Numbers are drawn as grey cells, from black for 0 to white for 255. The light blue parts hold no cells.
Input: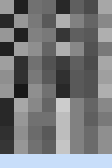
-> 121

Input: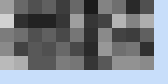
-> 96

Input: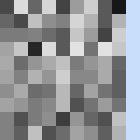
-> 115

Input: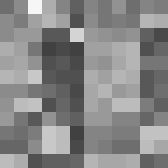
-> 194

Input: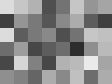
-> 186

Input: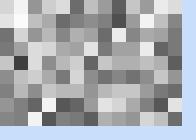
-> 108

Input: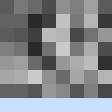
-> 49
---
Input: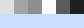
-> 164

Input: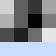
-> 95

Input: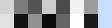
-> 124

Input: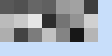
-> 81

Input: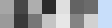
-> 71

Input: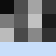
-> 79

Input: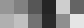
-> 129

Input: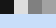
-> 222

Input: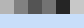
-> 129

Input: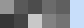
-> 89
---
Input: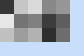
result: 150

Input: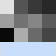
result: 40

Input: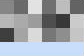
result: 99

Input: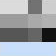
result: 206

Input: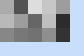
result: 157

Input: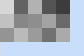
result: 60

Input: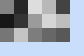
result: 67

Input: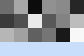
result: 38
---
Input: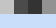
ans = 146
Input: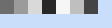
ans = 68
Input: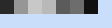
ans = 16
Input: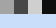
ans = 14
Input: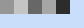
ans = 44
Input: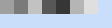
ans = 223
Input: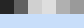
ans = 154
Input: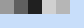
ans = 182
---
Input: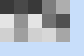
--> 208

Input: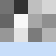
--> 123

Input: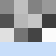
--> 68

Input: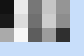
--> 93

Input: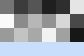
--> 168

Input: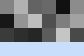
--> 38
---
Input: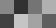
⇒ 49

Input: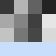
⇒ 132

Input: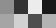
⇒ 51

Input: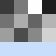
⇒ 173

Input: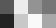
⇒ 236

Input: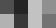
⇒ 36

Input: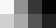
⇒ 146

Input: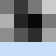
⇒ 36
